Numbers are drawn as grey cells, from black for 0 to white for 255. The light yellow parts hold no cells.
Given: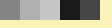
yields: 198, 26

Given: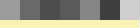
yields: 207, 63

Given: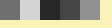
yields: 213, 39

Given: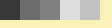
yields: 222, 56

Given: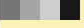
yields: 206, 24

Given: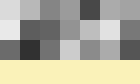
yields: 233, 49

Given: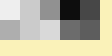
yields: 238, 13
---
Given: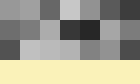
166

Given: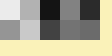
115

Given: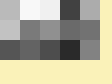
106

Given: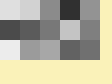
196

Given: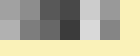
217

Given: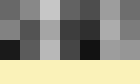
172
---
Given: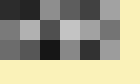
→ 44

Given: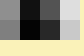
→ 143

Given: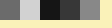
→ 107

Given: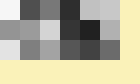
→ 246

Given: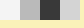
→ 244

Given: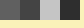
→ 96

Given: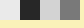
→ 234

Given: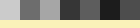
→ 203

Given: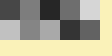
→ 71

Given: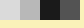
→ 218
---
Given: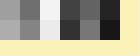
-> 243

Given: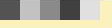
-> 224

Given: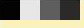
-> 231

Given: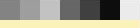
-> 235

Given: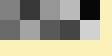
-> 209

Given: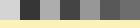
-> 212
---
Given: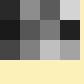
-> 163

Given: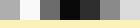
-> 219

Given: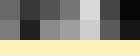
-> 20

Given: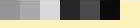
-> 11

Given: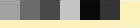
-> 53

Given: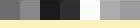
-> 156

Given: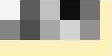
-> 145
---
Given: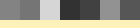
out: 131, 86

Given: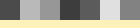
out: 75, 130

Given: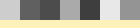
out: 205, 148

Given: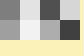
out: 126, 64

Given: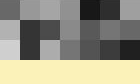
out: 104, 32

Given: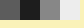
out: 92, 237

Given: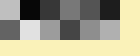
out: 191, 176
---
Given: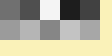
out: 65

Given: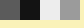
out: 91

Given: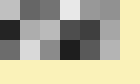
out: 36

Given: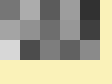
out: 63

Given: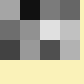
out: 66

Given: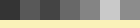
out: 68

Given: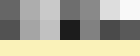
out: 74

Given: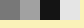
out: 120

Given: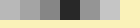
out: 134

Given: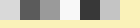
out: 91
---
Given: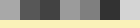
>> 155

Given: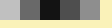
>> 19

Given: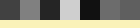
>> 207

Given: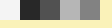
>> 81

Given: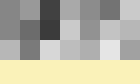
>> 202

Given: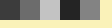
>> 195

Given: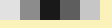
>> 25
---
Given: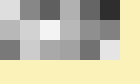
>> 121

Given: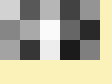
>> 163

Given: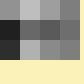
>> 46

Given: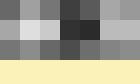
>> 118

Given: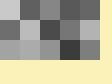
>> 163

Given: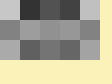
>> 170

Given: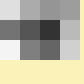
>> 244

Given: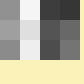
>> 139
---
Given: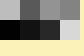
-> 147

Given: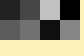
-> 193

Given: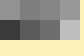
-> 134

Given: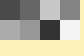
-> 200

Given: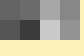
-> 167

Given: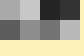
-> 37

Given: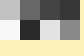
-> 68

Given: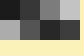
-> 124

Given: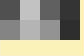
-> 96
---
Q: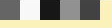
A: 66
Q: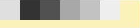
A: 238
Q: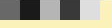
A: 222
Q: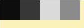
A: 139
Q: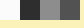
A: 82
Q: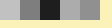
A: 144
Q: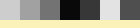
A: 79
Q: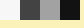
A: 18
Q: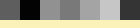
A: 52
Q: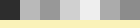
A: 140
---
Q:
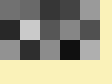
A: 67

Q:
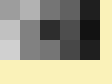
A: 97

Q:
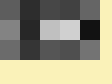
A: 65

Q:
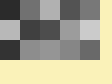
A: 83

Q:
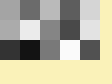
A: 93

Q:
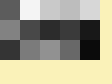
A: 189
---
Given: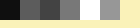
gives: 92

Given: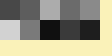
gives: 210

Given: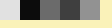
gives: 225

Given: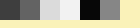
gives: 99

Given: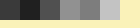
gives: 32

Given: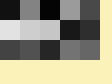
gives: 67
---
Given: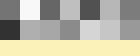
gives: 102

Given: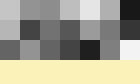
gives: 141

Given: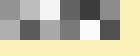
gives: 243

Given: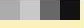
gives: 104

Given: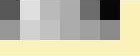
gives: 185

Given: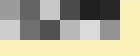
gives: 199

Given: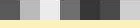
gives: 234

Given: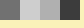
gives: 176

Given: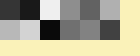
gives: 239
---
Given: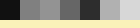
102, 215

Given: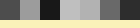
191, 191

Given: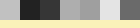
174, 228

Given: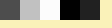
252, 252

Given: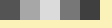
219, 219

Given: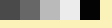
186, 236

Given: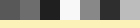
248, 248

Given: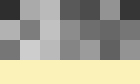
140, 205
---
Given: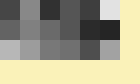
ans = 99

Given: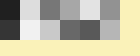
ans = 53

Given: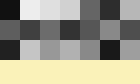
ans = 94

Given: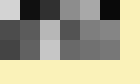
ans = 76

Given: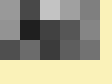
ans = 147

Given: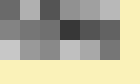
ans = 131

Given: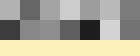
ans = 60

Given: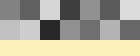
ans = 192
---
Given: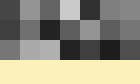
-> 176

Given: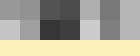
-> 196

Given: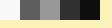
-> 152

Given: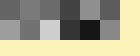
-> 157

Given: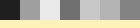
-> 200

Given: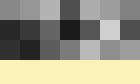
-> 185

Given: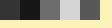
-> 109

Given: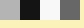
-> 180
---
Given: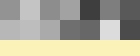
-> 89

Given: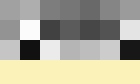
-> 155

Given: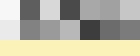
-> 198

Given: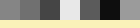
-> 155

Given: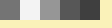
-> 63

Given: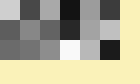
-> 60

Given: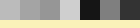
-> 51

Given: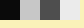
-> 235

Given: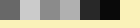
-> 9
